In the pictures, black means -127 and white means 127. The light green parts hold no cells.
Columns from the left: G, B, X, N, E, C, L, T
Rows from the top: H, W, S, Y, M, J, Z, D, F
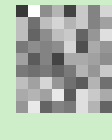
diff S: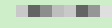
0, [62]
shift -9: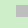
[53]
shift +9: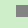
[12]
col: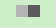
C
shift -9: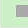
[33]

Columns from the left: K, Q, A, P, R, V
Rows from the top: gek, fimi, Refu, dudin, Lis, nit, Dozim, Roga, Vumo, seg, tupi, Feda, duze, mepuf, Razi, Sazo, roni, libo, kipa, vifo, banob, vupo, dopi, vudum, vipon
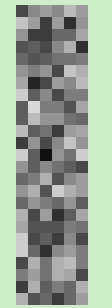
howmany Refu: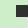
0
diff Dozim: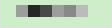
0, [38]
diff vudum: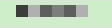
4, [-23]
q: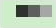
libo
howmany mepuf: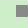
1
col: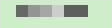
K
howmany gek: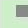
2

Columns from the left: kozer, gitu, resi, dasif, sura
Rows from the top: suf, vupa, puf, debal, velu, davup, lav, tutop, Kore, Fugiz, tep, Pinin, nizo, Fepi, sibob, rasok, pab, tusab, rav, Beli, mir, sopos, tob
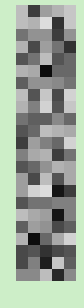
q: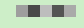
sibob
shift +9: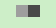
[ 39 -45]
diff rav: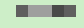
2, [18]
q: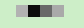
Beli

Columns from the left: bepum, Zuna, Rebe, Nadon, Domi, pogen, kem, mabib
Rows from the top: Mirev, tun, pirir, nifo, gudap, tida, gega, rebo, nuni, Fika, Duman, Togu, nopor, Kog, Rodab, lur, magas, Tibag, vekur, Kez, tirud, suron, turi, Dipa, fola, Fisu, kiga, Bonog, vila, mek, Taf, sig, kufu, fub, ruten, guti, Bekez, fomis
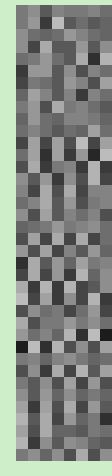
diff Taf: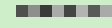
7, [33]
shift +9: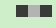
[-60  60 -60]
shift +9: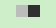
[ 69 -70]
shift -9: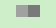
[ 24 -15]
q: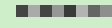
turi

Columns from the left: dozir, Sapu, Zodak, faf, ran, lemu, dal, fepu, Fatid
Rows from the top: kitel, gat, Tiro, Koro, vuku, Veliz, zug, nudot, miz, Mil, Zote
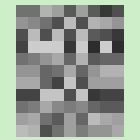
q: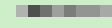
Zote
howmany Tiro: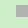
0
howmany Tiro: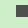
4
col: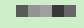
dal
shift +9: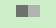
[-5 59]
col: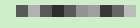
dal
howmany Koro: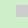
5

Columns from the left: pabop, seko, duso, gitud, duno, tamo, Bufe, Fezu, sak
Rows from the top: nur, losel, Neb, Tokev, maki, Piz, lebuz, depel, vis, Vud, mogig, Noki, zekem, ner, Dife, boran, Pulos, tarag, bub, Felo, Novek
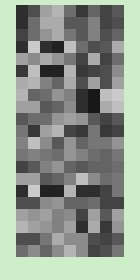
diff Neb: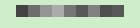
8, [-27]
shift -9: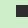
[-90]
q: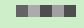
lebuz
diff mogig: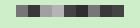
5, [-71]
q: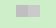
depel
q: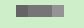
Noki

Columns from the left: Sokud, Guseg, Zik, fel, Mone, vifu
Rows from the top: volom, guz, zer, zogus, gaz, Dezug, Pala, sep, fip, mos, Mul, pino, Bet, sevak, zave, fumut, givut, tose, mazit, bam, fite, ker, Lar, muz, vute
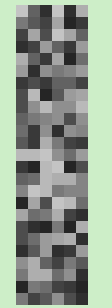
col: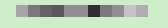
fel
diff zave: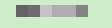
2, [57]
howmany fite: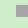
0
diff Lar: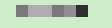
3, [-18]
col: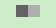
Zik

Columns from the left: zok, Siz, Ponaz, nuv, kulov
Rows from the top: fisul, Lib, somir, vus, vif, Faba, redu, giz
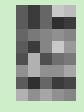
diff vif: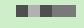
3, [-16]
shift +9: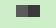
[-27 -59]
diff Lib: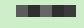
1, [-68]
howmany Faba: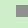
3
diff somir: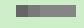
3, [16]

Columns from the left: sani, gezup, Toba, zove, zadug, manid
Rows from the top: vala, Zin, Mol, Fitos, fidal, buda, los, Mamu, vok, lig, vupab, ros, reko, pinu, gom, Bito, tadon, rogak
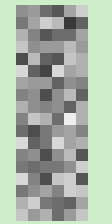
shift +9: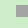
[45]
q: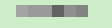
los

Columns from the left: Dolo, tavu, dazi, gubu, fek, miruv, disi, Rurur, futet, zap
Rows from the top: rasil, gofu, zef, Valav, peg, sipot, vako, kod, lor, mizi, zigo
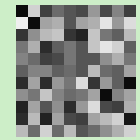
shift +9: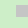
[78]
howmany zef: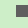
1

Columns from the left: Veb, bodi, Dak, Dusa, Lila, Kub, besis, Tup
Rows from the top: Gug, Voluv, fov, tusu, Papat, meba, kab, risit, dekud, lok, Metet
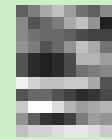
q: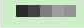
lok
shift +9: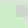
[92]
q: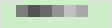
tusu
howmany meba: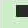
2

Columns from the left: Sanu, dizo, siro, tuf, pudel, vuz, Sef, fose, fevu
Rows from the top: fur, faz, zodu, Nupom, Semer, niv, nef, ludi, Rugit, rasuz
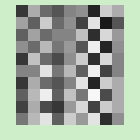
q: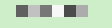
ludi
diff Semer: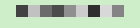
0, [-72]

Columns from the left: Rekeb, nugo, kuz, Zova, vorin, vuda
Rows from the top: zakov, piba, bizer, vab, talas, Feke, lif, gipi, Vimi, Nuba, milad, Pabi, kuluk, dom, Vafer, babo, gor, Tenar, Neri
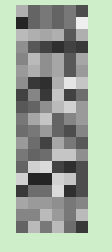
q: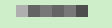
zakov
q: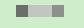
kuluk

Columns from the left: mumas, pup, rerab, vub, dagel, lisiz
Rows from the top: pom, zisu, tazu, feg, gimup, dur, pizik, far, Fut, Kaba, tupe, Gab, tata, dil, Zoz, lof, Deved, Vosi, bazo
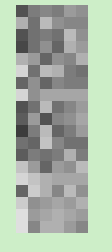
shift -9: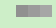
[ 7 18 29]
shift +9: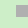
[57]
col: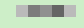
rerab
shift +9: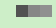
[-36  15  25]
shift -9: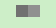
[-23   7]
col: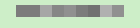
dagel
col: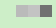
rerab

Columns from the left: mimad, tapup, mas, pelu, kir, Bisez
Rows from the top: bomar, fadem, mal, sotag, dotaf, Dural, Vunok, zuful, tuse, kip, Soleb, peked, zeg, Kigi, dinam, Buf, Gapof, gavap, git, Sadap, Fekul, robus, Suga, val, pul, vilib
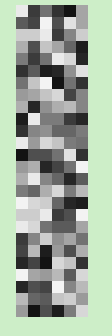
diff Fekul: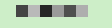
2, [-98]
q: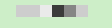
mal

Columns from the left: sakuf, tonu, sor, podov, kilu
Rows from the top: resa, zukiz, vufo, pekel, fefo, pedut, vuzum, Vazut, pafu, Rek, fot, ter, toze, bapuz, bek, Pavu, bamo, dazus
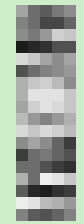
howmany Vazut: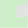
3
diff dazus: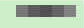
0, [2]
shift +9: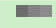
[-9 11 21]
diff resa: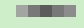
1, [-18]

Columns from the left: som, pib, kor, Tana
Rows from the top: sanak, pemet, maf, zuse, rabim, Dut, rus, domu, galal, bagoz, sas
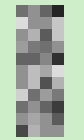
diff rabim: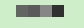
1, [-27]
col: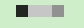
Tana
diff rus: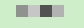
1, [61]
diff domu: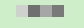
2, [28]
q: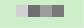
domu
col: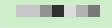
Tana
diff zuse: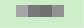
0, [28]

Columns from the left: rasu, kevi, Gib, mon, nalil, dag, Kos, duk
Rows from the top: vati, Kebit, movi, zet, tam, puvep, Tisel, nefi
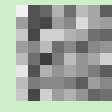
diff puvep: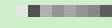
6, [-3]
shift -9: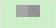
[29 11]
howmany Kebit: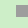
3
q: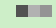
puvep
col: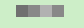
nalil
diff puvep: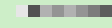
4, [38]
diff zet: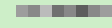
7, [20]

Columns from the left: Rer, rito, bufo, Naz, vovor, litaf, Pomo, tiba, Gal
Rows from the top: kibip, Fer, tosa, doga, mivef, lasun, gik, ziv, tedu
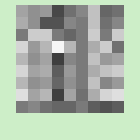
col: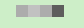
Pomo
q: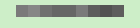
tedu
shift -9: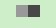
[ 16 -64]
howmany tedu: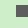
2
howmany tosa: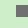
0

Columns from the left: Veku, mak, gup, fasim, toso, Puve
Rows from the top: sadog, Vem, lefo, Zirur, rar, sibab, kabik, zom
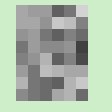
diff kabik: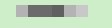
1, [-9]
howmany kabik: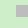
0
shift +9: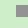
[28]
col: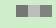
toso
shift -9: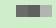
[-29 -40  42]
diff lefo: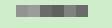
2, [-9]

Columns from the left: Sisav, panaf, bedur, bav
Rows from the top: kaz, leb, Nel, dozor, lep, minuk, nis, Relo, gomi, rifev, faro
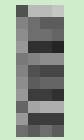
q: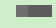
leb
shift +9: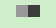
[ 33 -58]

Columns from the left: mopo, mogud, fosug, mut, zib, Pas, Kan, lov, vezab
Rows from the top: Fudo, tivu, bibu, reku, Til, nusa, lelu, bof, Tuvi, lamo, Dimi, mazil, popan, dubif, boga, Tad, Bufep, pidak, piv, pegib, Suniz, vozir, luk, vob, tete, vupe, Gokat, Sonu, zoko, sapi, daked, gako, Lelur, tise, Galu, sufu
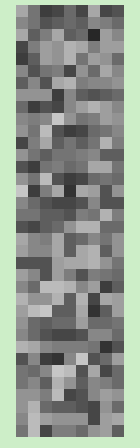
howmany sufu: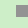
1
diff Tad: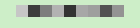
3, [39]
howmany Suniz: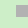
1

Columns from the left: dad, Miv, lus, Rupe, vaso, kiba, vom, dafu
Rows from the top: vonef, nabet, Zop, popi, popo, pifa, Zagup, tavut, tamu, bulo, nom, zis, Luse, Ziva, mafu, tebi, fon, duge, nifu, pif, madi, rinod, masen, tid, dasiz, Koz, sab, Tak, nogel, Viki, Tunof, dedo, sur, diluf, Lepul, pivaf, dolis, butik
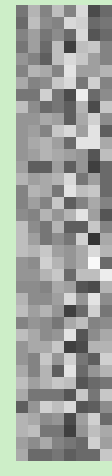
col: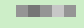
Rupe
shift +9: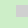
[89]
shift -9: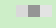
[80 12 90]
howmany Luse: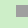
2

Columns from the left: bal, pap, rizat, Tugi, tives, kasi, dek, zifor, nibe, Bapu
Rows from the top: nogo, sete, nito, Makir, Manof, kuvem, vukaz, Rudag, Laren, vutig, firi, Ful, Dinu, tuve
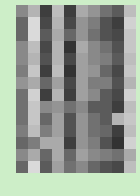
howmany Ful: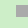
2
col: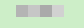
pap
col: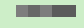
zifor
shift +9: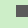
[-27]

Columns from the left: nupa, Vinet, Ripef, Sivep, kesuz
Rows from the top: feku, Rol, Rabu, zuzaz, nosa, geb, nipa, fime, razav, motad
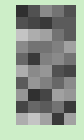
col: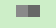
nupa
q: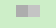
motad

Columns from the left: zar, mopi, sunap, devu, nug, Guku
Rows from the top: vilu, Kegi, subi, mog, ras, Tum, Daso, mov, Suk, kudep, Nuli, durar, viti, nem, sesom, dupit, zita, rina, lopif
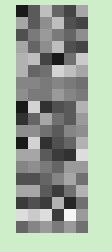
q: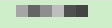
mog
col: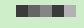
devu
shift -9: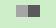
[ 29 -46]

